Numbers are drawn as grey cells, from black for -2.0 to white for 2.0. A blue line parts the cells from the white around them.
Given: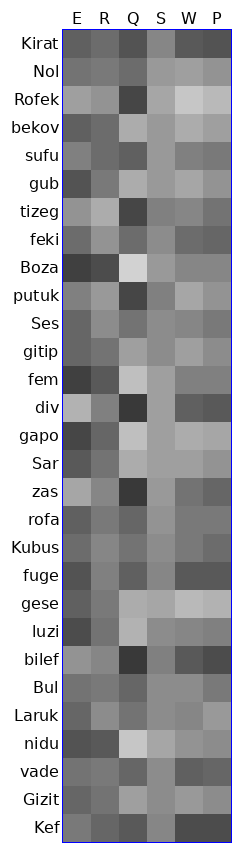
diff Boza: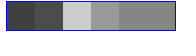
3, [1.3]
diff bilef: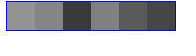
6, [-0.8]
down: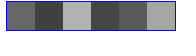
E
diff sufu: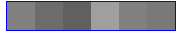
4, [0.4]
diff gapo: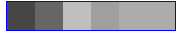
6, [0.6]
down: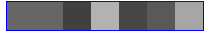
E

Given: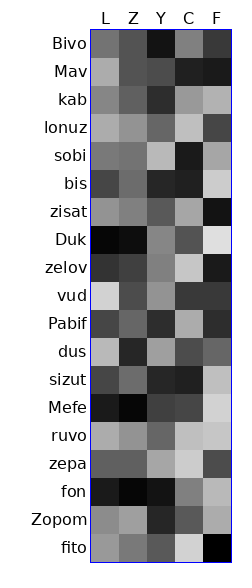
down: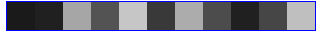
C
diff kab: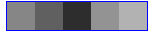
4, [0.4]
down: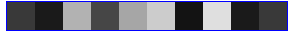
F

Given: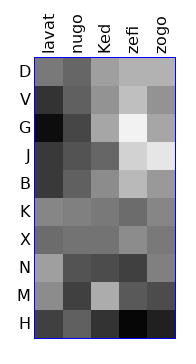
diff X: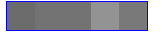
4, [0.2]
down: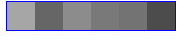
Ked
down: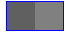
nugo
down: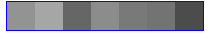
Ked

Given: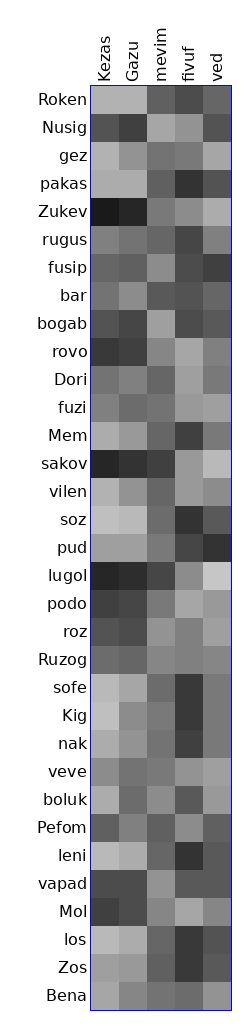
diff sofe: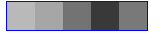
3, [-0.3]
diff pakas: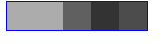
5, [-0.7]
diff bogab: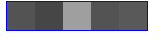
4, [-0.8]

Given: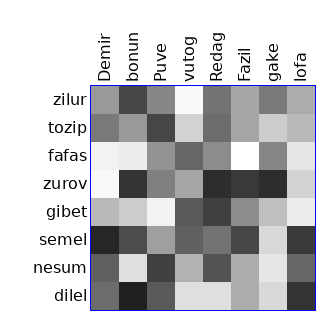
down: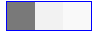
Demir
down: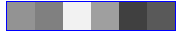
Puve
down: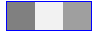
Puve
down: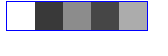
Fazil

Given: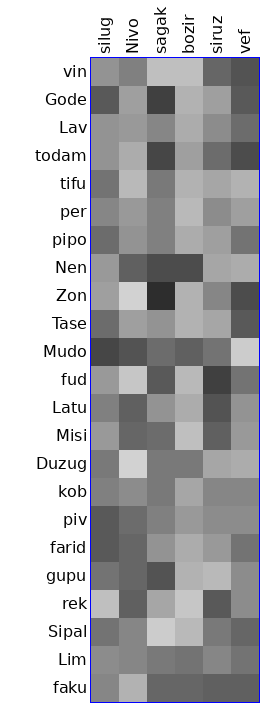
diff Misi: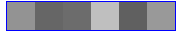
1, [0.4]
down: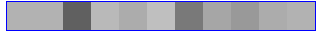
bozir
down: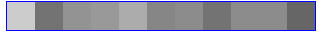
vef
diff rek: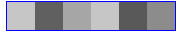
1, [1.0]

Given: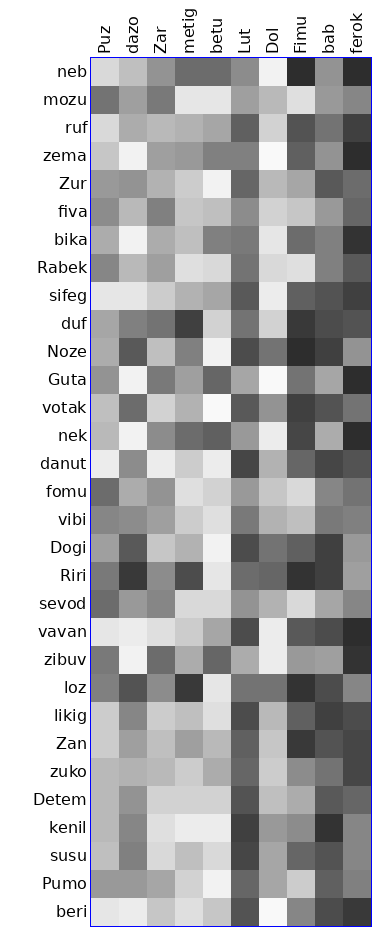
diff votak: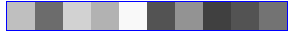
6, [-0.6]
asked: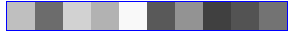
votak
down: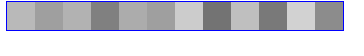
Zar
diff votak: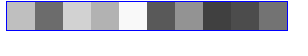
9, [-0.7]

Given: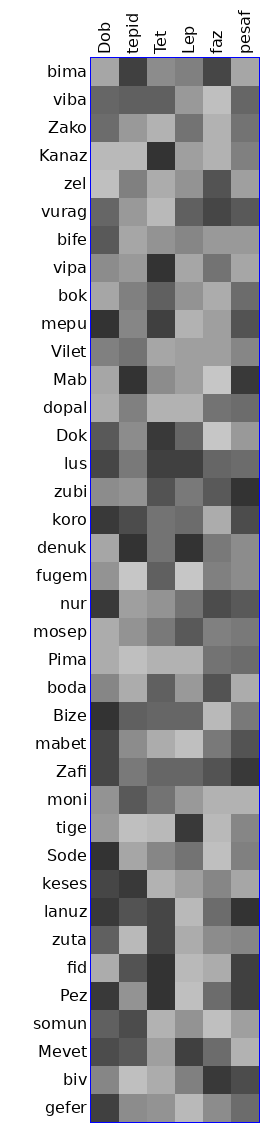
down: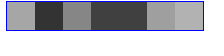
pesaf
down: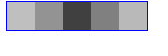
Lep
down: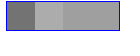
faz
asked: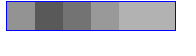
moni
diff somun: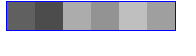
3, [0.8]
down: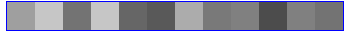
faz
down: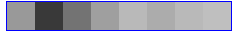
Lep

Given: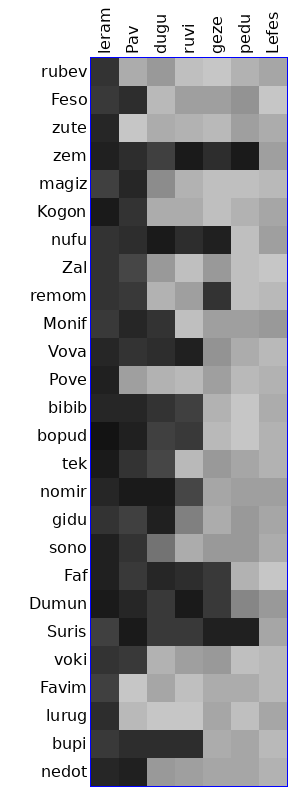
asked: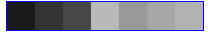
tek
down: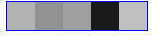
pedu
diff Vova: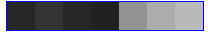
3, [-1.3]
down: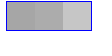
Lefes

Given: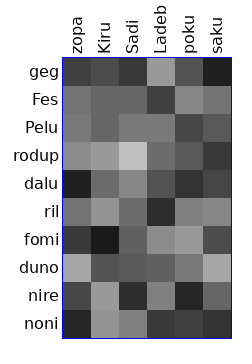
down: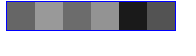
Kiru
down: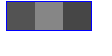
poku
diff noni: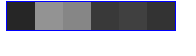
3, [0.0]
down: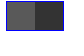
poku
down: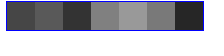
poku
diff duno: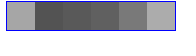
6, [0.6]

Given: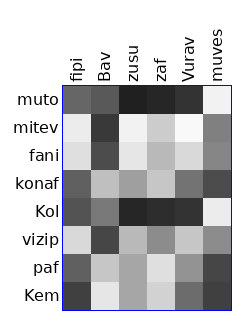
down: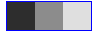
zaf
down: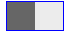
fipi

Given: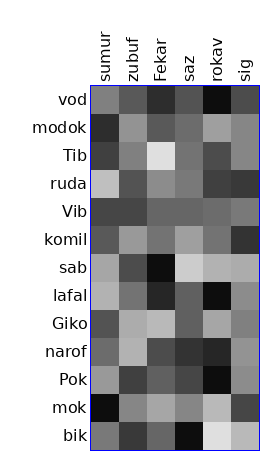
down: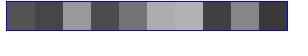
zubuf
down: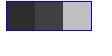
sumur
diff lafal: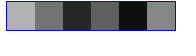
6, [0.2]
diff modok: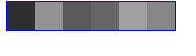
4, [-0.3]

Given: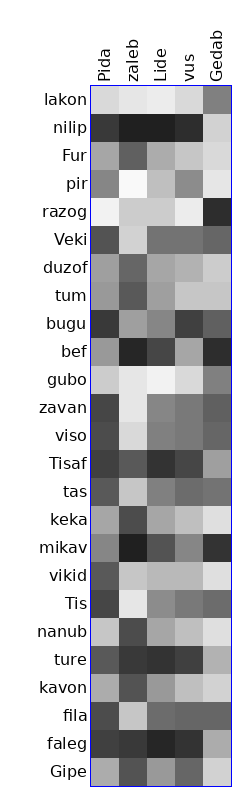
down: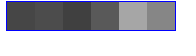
Pida
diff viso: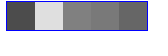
2, [1.4]

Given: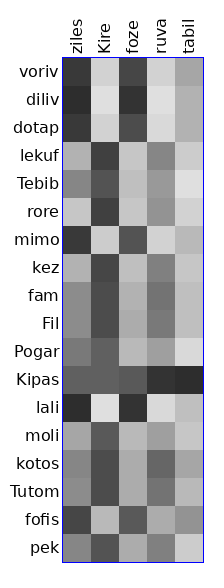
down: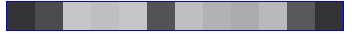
foze
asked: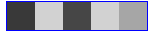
voriv
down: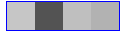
foze
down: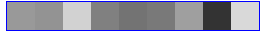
ruva

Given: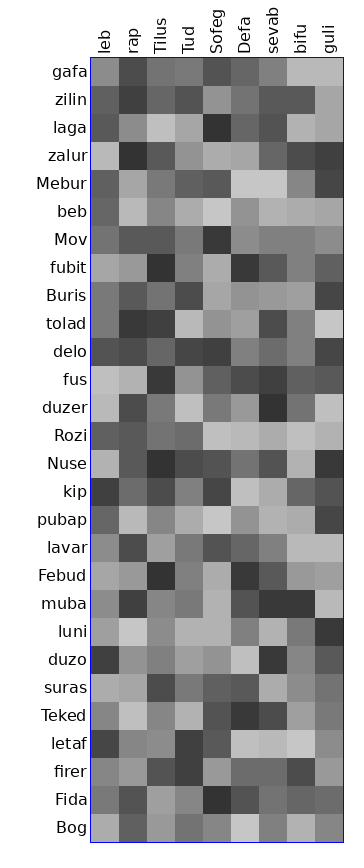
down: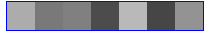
Tud
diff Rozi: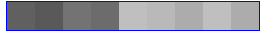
9, [0.8]
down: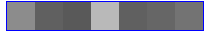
leb
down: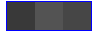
guli
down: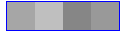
rap
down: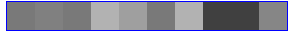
Tud

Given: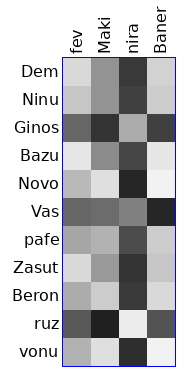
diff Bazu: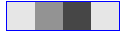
2, [0.2]
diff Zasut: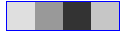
1, [1.4]
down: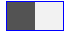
Baner
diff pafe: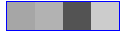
3, [-0.8]

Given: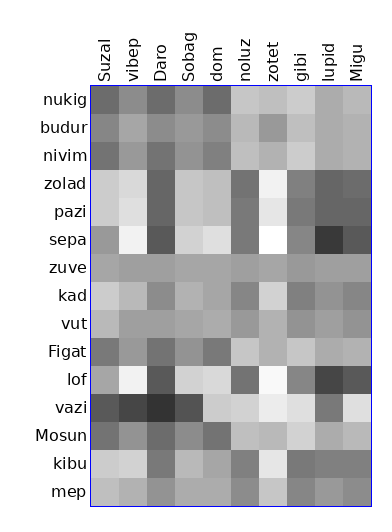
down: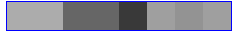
lupid
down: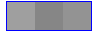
Migu

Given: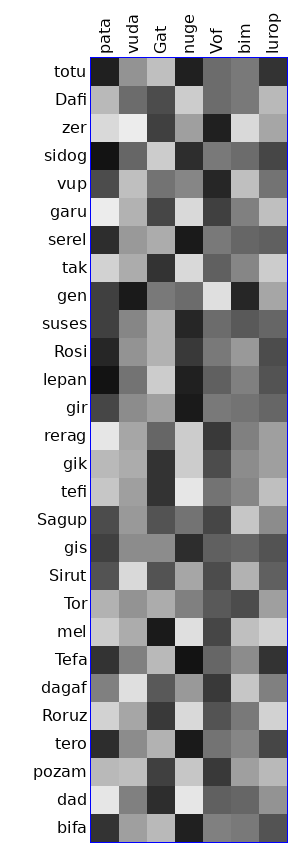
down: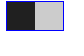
nuge
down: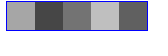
lurop
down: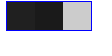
nuge

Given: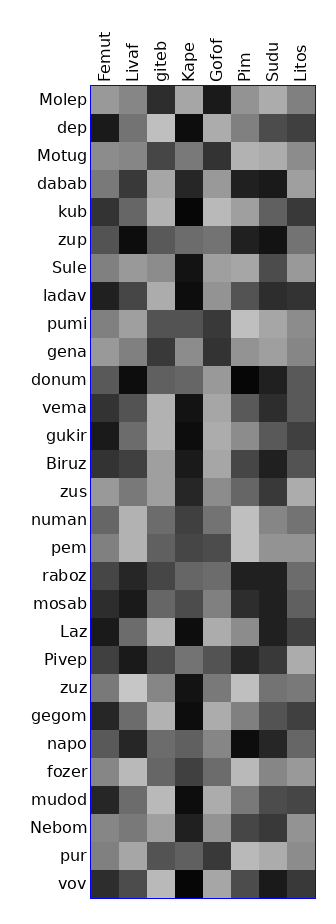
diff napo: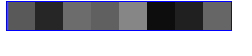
7, [-1.4]
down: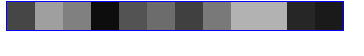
Livaf
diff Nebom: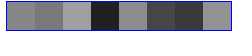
5, [0.3]
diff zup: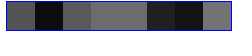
5, [-0.2]

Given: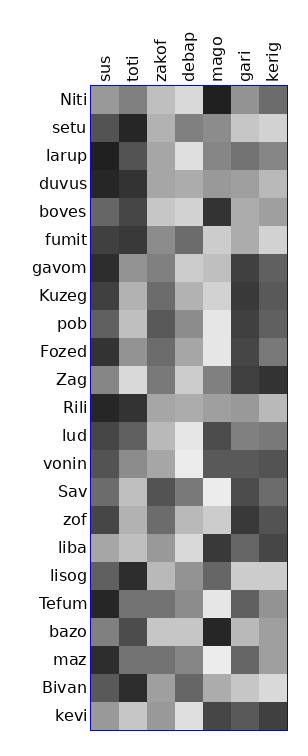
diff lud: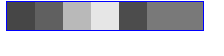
6, [0.0]
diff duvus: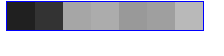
1, [-1.4]

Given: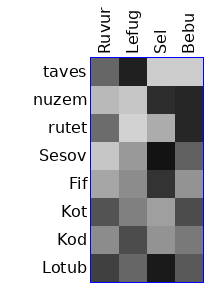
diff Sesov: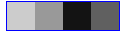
1, [1.1]
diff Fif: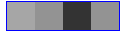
2, [0.2]
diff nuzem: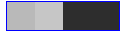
4, [-1.4]

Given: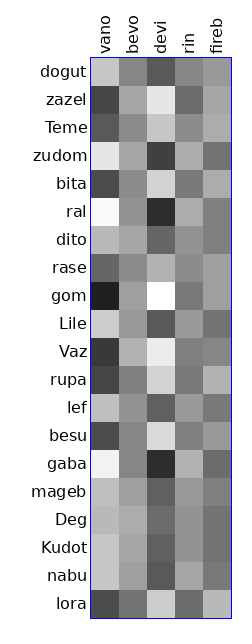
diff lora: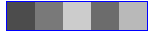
2, [-0.2]
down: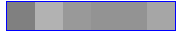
rin
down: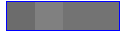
fireb
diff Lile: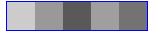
4, [0.4]
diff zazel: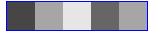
4, [-0.3]
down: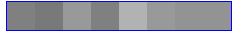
rin
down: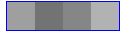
fireb

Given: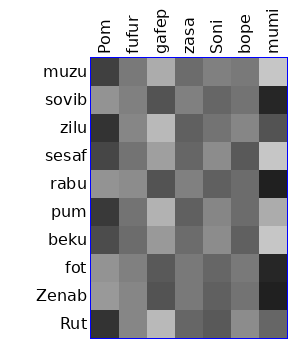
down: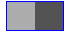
gafep
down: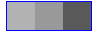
gafep
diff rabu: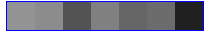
5, [-0.5]
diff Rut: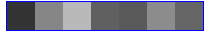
4, [-0.4]
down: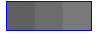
zasa
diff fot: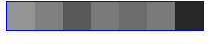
5, [-0.4]
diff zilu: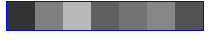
2, [0.1]

